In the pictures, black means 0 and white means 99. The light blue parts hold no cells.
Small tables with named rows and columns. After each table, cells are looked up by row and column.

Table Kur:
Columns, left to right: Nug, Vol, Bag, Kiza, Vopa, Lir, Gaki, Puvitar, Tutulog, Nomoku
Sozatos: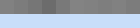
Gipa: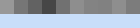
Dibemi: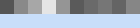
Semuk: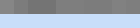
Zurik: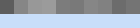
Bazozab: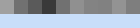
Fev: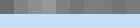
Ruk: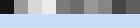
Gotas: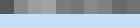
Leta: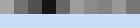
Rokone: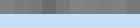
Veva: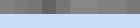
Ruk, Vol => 60
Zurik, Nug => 36
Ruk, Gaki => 59
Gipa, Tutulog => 55
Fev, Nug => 42
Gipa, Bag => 38
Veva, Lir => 52
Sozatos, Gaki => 50
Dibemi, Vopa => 58
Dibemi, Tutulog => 39
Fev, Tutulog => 45
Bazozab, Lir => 56

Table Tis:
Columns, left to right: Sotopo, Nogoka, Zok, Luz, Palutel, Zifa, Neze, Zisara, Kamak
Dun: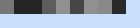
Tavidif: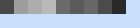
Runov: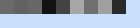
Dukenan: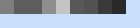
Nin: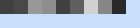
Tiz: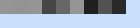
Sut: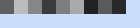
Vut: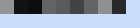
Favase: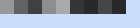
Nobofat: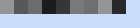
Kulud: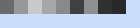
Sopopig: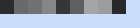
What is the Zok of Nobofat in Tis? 42
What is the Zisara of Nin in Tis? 52
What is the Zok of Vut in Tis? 5
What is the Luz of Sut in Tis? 23
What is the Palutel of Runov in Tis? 26
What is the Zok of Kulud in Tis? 78
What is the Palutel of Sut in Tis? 49
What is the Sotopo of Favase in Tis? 59
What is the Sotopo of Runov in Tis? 41
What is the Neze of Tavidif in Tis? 40
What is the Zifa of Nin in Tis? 37
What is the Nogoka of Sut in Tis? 73
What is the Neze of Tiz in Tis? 12
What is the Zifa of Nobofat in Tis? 47
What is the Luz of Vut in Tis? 39
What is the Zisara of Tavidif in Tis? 29
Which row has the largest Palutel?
Dukenan

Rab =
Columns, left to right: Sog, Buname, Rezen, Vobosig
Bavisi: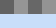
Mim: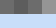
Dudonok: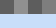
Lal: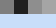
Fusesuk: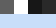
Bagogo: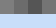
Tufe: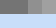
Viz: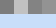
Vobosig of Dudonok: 49
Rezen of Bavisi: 40
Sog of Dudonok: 37
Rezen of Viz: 51
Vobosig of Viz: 57
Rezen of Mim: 42
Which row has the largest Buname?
Fusesuk

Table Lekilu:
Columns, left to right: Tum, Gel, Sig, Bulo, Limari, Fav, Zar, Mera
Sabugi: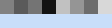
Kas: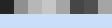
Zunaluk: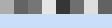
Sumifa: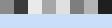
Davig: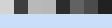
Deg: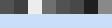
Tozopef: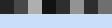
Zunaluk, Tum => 67
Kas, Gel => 56
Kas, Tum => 14
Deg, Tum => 32
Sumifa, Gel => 23
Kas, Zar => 31
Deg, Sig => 92
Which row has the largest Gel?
Kas

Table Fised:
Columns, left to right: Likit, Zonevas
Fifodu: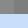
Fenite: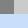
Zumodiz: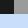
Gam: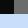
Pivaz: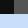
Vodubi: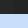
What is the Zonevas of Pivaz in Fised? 33
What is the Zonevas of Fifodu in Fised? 49
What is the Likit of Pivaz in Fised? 6
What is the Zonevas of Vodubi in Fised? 14
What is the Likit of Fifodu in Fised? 53
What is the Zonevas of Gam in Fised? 42
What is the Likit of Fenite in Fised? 50
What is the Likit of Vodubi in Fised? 15

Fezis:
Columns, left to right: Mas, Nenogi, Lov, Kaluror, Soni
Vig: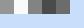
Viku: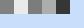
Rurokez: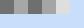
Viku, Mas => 50
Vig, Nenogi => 97
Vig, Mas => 58
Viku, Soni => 21
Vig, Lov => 51
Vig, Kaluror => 29
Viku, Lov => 48
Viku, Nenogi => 91
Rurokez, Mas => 44
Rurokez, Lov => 43
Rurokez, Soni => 86
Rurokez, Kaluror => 64
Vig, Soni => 42
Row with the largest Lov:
Vig

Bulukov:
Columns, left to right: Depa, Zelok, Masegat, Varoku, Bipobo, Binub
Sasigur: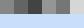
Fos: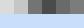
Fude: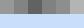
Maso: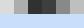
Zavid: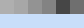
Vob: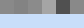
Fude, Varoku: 50
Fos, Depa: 85
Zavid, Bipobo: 27
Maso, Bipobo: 53
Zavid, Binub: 43
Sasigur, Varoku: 58
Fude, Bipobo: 55

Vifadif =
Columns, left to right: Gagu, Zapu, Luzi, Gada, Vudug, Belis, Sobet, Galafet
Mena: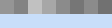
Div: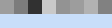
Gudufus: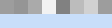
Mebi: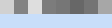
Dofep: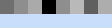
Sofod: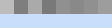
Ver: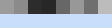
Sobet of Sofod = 56
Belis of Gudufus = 73
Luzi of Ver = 17
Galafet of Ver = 73
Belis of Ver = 59
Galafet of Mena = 44
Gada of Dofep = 0
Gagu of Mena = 58
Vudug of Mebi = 46
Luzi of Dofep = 66
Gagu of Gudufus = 61
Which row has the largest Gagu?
Mebi

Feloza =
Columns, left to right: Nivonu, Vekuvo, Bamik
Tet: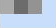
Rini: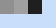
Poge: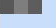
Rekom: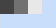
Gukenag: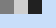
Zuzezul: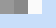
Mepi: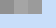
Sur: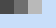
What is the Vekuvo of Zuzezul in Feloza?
53
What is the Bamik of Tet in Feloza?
57
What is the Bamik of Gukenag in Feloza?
13
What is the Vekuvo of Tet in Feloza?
42
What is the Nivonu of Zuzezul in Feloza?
59
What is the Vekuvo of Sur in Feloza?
43
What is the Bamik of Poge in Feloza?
36
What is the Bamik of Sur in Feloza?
72
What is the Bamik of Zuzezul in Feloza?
97
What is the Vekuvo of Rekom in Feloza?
44
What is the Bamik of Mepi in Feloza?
60
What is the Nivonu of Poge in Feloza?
34
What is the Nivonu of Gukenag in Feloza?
48
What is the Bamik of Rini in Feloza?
12

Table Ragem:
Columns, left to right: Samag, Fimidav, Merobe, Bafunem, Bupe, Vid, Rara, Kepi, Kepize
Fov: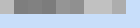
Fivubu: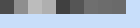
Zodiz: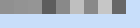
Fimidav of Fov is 49
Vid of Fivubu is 33
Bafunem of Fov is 48
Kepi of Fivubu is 42
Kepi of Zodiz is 77
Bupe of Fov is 58
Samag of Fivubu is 29
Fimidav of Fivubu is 55

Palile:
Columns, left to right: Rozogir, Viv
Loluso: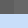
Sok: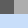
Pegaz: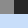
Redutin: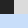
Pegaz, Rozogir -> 54
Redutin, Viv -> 85
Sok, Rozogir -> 36
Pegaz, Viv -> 15
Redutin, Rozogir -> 14
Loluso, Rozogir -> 37
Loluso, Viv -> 40

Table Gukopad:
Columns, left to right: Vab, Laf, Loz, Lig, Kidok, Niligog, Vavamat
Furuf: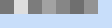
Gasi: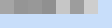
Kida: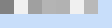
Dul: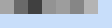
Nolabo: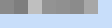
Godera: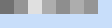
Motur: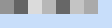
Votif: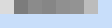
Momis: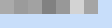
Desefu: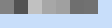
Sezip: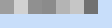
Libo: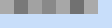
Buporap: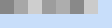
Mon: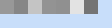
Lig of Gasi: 56
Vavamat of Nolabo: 65
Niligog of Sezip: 77
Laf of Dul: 41
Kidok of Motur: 40
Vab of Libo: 66
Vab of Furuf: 46
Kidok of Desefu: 62
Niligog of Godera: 67

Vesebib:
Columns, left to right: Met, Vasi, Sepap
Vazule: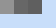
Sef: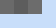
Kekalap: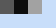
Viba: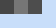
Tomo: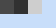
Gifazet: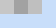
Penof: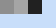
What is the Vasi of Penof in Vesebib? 64
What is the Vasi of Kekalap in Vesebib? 5
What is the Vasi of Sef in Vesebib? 36
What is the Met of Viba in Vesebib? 27
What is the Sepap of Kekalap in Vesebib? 63
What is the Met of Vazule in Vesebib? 57
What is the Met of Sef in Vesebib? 41
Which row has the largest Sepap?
Tomo

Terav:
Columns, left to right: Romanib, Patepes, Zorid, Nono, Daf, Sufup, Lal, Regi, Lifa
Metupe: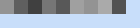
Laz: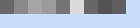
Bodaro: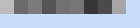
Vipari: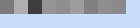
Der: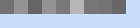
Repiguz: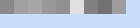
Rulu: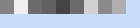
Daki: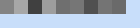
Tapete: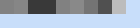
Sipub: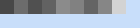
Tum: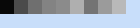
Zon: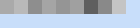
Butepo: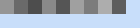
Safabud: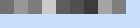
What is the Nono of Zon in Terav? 64
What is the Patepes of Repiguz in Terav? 62
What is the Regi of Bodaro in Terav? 29
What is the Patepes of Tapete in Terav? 52
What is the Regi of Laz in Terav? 32
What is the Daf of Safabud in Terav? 36
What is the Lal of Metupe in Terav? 57
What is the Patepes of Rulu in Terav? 93
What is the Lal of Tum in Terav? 45
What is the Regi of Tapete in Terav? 31
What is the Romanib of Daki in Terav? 51
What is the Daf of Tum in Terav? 54
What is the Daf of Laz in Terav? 45
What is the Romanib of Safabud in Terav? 44
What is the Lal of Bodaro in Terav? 21
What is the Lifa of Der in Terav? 40
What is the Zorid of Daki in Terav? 25
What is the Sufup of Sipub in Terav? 50

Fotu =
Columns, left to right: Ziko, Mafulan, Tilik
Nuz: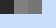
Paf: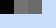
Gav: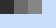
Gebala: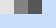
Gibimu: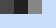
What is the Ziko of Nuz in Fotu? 16
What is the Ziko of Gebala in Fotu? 88
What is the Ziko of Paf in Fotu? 1
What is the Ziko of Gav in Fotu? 18
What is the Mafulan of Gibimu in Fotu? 13
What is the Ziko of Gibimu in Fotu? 28

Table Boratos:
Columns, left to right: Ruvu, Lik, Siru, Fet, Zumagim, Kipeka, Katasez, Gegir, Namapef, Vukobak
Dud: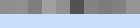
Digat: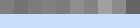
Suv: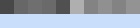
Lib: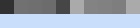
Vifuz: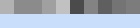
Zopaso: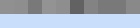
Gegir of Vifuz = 37
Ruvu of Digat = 49
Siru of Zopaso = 47
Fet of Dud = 62
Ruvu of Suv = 28
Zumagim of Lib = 27
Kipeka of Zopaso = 38
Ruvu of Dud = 55
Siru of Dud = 49
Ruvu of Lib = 19
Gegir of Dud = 48
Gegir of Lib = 50
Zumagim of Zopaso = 55
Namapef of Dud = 50
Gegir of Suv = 56
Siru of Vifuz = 54
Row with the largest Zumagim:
Vifuz

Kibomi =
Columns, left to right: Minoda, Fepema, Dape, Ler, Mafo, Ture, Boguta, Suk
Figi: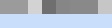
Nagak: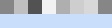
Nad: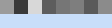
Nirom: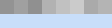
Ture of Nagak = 80
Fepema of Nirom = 62
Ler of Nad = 36
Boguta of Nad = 35
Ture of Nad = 49
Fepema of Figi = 60
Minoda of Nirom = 57
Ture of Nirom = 79
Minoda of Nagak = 52
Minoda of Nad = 60
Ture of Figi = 53
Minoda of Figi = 60
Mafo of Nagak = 68
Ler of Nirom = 69
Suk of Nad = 54
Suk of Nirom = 70

